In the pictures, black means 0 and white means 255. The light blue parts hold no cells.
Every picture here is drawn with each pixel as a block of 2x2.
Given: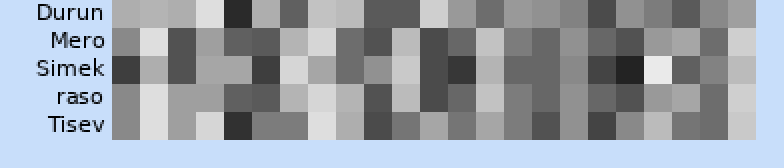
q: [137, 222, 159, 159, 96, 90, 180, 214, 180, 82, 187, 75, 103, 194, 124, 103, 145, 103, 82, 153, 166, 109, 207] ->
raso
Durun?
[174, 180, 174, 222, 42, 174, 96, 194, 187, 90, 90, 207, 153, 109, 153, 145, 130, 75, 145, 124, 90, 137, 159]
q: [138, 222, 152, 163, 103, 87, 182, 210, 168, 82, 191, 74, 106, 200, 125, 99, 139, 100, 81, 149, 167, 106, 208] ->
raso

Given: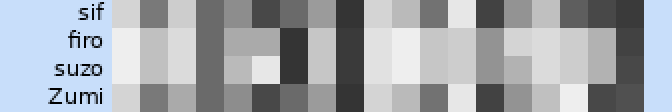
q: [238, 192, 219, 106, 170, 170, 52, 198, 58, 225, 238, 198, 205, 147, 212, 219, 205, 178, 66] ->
firo
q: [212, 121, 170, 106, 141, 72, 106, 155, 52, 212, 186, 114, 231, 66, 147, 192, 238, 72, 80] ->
Zumi
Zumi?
[212, 121, 170, 106, 141, 72, 106, 155, 52, 212, 186, 114, 231, 66, 147, 192, 238, 72, 80]
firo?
[238, 192, 219, 106, 170, 170, 52, 198, 58, 225, 238, 198, 205, 147, 212, 219, 205, 178, 66]
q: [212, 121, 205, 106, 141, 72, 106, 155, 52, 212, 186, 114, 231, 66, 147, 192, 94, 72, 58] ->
sif

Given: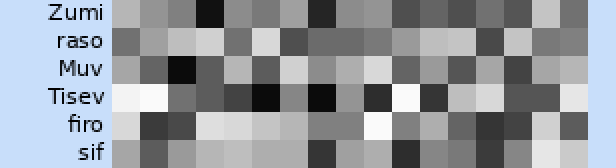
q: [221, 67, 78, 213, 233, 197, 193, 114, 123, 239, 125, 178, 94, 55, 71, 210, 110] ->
firo
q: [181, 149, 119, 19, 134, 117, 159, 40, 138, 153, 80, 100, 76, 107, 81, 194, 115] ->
Zumi
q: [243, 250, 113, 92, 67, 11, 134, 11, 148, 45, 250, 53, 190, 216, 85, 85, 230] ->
Tisev
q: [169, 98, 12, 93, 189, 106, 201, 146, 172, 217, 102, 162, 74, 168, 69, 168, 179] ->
Muv
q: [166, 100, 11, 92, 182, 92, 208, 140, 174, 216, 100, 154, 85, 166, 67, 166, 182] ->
Muv

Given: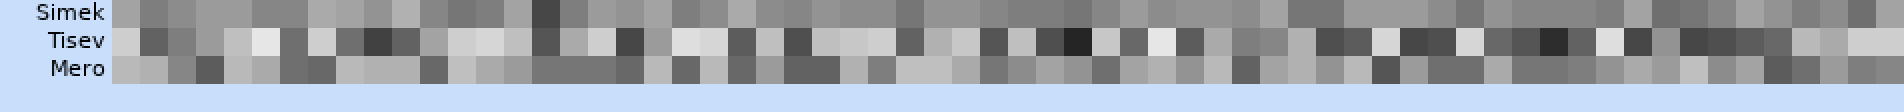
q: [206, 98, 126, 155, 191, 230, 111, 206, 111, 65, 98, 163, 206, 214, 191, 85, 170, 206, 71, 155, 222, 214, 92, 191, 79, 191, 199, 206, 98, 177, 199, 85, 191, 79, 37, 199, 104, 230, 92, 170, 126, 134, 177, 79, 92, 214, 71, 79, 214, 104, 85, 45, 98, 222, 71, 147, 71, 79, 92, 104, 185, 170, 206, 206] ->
Tisev
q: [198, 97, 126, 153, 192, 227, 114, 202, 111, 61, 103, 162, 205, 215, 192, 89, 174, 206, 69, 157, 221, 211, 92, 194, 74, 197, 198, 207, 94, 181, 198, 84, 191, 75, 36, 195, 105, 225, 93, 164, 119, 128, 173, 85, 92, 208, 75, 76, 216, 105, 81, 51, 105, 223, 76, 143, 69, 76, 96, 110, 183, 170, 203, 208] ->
Tisev
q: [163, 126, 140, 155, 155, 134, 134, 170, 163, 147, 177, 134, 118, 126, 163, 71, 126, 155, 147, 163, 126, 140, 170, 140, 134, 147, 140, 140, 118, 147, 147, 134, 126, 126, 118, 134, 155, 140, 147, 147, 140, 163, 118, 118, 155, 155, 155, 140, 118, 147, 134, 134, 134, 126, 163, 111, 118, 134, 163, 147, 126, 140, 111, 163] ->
Simek
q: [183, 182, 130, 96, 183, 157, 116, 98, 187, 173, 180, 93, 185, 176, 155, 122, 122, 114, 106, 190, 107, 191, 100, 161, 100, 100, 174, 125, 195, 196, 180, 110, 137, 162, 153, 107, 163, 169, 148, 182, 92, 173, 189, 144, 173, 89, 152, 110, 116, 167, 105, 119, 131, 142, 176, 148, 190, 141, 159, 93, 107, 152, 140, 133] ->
Mero
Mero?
[185, 177, 134, 92, 185, 170, 111, 104, 185, 177, 177, 104, 191, 170, 155, 118, 118, 118, 104, 185, 104, 185, 104, 155, 98, 98, 177, 126, 191, 191, 170, 118, 140, 163, 147, 111, 163, 177, 147, 185, 98, 163, 177, 147, 185, 85, 155, 111, 111, 170, 118, 118, 126, 147, 170, 155, 191, 140, 163, 92, 111, 155, 126, 134]

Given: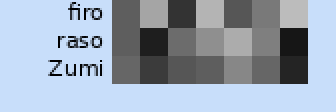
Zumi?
[102, 59, 86, 94, 135, 102, 36]
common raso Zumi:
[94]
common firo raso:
[94]
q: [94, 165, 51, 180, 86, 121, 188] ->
firo
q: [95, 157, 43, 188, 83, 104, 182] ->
firo

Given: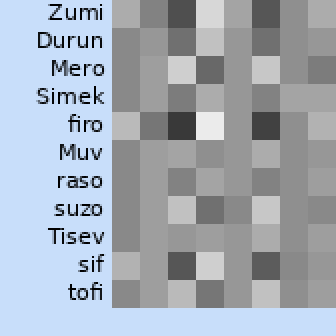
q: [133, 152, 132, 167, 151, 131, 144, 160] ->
raso
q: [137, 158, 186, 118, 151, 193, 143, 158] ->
tofi
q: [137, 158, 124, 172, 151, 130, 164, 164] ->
Simek
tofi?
[137, 158, 186, 118, 151, 193, 143, 158]
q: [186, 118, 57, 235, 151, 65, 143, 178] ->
firo
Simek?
[137, 158, 124, 172, 151, 130, 164, 164]
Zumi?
[172, 130, 79, 215, 164, 86, 143, 172]

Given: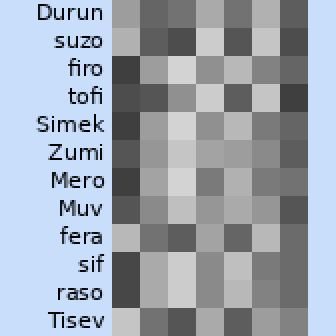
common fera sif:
[107]
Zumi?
[85, 150, 197, 163, 157, 138, 93]
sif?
[71, 170, 204, 138, 191, 122, 107]
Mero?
[63, 163, 211, 122, 177, 122, 114]
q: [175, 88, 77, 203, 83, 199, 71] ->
suzo

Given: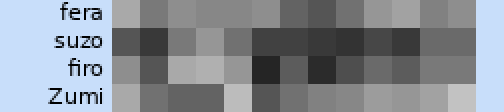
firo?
[142, 85, 169, 176, 150, 37, 92, 43, 78, 106, 92, 121, 121]
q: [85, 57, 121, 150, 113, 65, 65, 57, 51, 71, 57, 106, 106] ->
suzo
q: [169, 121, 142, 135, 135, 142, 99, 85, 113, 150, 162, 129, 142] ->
fera
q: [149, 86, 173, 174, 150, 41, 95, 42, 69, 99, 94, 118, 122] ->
firo
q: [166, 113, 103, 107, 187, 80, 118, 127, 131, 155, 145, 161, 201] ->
Zumi
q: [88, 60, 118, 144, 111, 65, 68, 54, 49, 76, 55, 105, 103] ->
suzo

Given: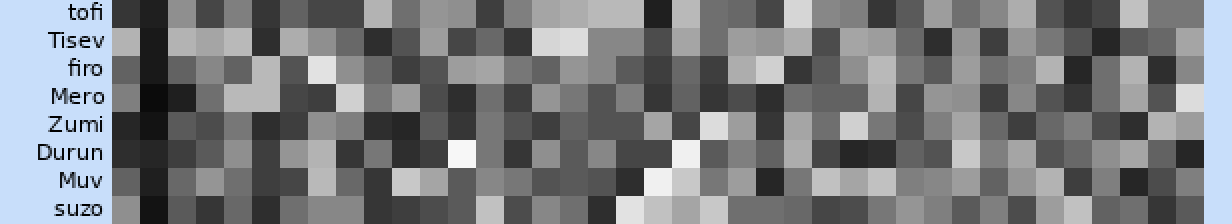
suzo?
[143, 19, 90, 54, 104, 46, 111, 135, 135, 54, 62, 76, 90, 193, 76, 135, 111, 46, 226, 193, 165, 200, 111, 111, 104, 70, 76, 119, 149, 127, 90, 127, 76, 157, 193, 98, 111, 54, 90]
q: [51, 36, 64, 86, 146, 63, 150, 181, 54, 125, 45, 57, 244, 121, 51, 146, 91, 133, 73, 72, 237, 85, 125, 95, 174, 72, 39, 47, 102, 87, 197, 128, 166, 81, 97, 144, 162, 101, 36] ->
Durun
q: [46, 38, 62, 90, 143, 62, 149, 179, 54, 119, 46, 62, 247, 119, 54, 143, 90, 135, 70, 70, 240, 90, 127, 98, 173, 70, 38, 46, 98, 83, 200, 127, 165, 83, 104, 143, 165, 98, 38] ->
Durun
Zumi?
[38, 19, 90, 76, 119, 46, 62, 143, 127, 46, 38, 90, 54, 119, 83, 62, 98, 83, 83, 165, 70, 220, 157, 54, 165, 111, 208, 119, 76, 127, 165, 104, 62, 104, 127, 76, 46, 179, 157]
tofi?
[54, 31, 143, 70, 127, 54, 98, 70, 70, 179, 111, 149, 143, 62, 127, 165, 173, 185, 185, 31, 185, 111, 104, 70, 214, 135, 127, 54, 90, 157, 111, 135, 173, 83, 54, 70, 193, 119, 119]
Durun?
[46, 38, 62, 90, 143, 62, 149, 179, 54, 119, 46, 62, 247, 119, 54, 143, 90, 135, 70, 70, 240, 90, 127, 98, 173, 70, 38, 46, 98, 83, 200, 127, 165, 83, 104, 143, 165, 98, 38]

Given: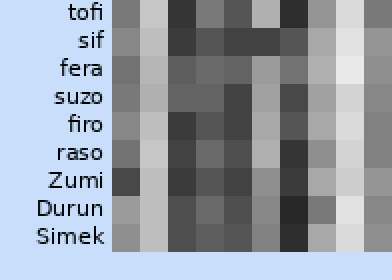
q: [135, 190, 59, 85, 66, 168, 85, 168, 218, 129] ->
firo
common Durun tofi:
[121]

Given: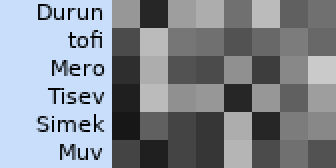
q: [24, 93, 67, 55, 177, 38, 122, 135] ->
Simek
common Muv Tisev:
[31]
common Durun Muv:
[112]

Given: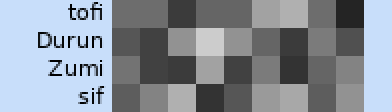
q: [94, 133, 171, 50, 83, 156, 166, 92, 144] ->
sif
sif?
[93, 131, 176, 51, 86, 154, 168, 93, 146]
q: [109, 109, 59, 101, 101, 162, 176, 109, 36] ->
tofi

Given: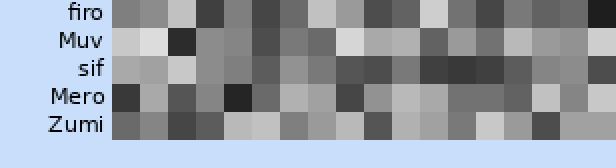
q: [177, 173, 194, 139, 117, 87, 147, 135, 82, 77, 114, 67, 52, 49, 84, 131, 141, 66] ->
sif
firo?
[127, 140, 193, 64, 127, 70, 106, 193, 154, 77, 98, 206, 114, 70, 121, 98, 106, 30]
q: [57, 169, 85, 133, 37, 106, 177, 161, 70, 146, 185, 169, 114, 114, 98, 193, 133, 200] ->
Mero
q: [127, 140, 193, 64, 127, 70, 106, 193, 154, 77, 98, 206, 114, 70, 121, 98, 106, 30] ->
firo

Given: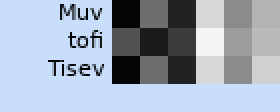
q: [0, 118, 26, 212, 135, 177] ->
Muv
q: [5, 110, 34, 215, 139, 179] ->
Muv

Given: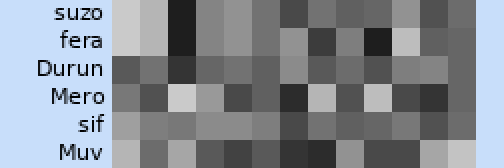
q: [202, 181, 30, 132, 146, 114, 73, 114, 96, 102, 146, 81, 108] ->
suzo
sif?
[159, 126, 120, 139, 139, 126, 73, 114, 96, 102, 120, 81, 108]

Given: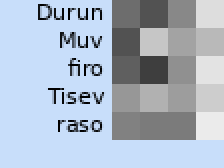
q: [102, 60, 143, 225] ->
firo
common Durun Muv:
[82]
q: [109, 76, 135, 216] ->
Durun

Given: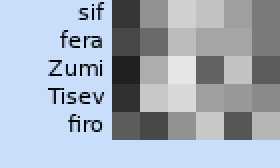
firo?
[92, 72, 146, 200, 86, 181]
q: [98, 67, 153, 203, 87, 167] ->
firo
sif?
[54, 146, 208, 194, 159, 122]
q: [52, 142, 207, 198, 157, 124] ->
sif
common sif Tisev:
[159]
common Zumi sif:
[194]

